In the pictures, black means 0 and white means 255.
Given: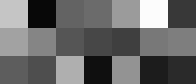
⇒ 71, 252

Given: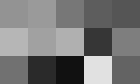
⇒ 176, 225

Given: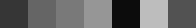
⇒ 150, 189

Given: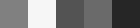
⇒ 83, 246

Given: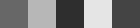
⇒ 46, 229

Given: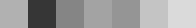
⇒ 163, 218

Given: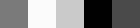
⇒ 202, 251

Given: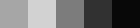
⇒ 124, 210
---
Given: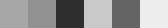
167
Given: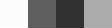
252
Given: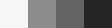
246
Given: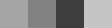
165
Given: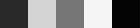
40
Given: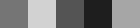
117
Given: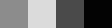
140
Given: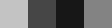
195
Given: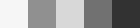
246
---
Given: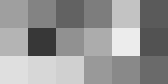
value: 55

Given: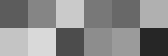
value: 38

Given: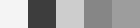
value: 61

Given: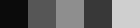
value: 11

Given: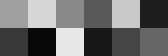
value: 8

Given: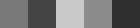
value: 48
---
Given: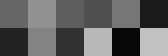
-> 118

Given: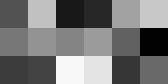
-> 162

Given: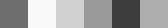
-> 61

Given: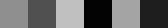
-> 164

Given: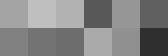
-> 150

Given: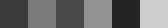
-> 36
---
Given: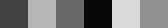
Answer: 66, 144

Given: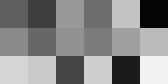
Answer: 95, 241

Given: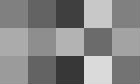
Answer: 128, 115

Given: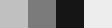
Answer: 192, 237

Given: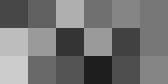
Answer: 71, 133

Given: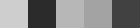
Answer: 206, 65

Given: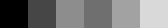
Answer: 0, 217

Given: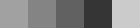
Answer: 161, 203
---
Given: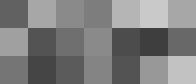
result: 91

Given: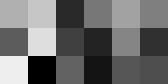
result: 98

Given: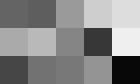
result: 120

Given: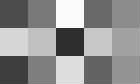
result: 221

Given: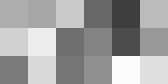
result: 117

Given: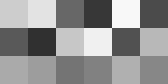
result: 116

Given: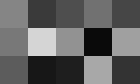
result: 30

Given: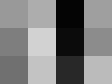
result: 40
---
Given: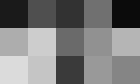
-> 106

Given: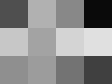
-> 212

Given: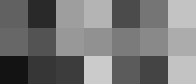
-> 152

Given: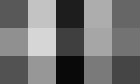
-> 63

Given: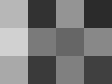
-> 102

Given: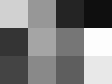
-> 118

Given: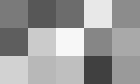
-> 247

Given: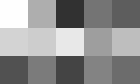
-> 232

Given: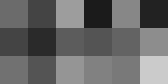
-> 92
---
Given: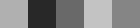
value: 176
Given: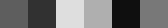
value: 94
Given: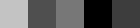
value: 195
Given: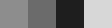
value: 141
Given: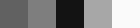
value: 97
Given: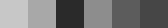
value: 199
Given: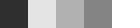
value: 47
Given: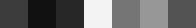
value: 60
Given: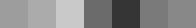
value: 157
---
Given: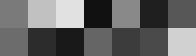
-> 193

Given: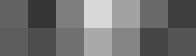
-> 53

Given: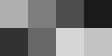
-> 126

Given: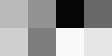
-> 146

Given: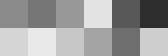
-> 118

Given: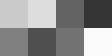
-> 221

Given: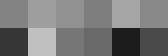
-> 158

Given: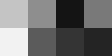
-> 142
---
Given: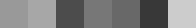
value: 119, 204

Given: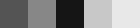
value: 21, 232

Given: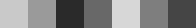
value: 104, 215

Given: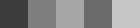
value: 166, 199

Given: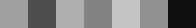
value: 131, 196

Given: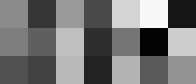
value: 46, 248

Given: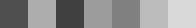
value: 156, 217

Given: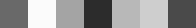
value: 44, 251

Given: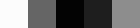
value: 3, 252
